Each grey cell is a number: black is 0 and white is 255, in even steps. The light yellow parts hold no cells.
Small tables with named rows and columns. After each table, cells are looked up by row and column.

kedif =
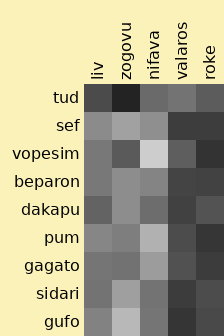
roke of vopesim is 51
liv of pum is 134
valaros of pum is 76
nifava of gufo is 117
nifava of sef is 143
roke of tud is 92
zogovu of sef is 161
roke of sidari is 76
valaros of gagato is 81
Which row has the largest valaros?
tud

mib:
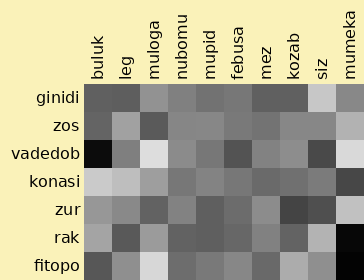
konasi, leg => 190
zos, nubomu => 134
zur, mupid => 95
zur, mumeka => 193
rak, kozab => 99
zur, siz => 79
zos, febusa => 121
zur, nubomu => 130
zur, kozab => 68
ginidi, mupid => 114
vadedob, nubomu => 139
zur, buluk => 151
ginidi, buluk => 96
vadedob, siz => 73
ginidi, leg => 94
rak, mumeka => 7
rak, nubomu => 98
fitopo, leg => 143
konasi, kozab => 112
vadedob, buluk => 12
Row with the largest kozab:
fitopo

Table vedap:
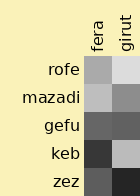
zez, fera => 93
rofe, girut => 220
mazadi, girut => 141
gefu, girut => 97
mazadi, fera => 190
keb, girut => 187
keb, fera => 55
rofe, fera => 170
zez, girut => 37
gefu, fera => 102

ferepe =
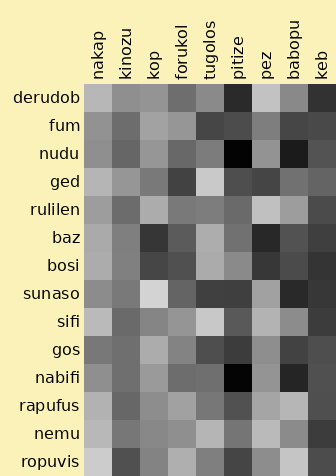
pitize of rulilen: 106
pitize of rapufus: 81
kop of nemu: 136
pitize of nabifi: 4
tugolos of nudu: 124
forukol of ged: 66
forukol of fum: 150
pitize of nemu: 117
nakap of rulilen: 157
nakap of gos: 120
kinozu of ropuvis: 80
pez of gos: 142
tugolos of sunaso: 64
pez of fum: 126
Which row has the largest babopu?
ropuvis

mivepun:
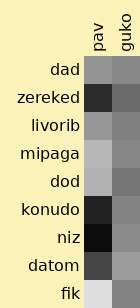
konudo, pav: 34
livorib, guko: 128
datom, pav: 69
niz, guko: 140
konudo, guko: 131
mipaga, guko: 134
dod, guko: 118
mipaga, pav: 183
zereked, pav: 43
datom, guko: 156
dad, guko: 136
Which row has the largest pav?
fik

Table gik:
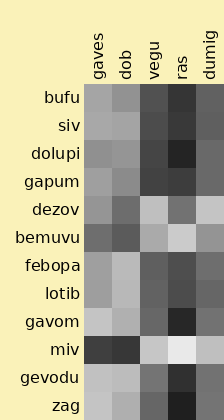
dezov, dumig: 196
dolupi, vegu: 69
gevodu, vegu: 116
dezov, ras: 114
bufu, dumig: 97
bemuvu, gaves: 110
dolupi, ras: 36

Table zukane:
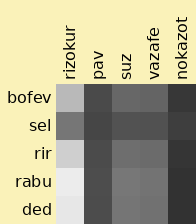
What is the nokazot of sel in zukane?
62
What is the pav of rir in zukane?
75
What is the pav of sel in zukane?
70
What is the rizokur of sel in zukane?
118
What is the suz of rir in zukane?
110
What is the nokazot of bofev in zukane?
55
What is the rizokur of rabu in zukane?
236

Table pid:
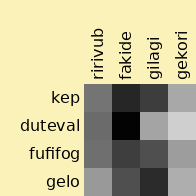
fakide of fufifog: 62
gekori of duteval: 207
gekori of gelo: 174
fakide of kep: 38
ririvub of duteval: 107
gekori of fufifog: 157
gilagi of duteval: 164
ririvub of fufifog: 111
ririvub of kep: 116
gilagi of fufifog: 79
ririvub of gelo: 153

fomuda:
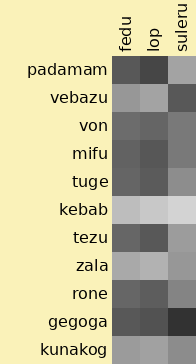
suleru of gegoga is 50
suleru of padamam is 163
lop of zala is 178
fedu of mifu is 98
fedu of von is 108
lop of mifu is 87
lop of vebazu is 163
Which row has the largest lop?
kebab

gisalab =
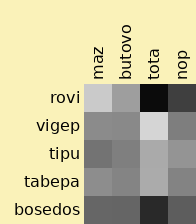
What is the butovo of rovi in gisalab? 158
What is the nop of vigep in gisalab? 126
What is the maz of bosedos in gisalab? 102
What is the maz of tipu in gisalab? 115
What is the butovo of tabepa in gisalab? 132
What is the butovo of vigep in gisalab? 137
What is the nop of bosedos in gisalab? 93
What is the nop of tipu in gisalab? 148

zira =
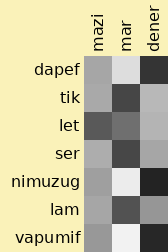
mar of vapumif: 242
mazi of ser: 173
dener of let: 180
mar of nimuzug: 236
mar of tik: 70
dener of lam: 150
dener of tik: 184
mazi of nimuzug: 159
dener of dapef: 52
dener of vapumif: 39
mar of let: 111
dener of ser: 166
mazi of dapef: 166
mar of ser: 71
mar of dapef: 221
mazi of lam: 166
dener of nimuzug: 35

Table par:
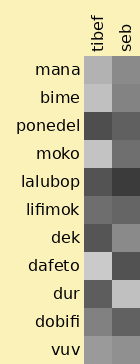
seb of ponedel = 96
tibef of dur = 93
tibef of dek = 85
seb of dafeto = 82
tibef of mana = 178
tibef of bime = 192
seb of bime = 131
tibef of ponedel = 78
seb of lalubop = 59
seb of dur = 192
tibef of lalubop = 83
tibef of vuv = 154
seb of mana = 138
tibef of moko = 195
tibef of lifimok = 110
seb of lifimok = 101
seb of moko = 111
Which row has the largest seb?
dur

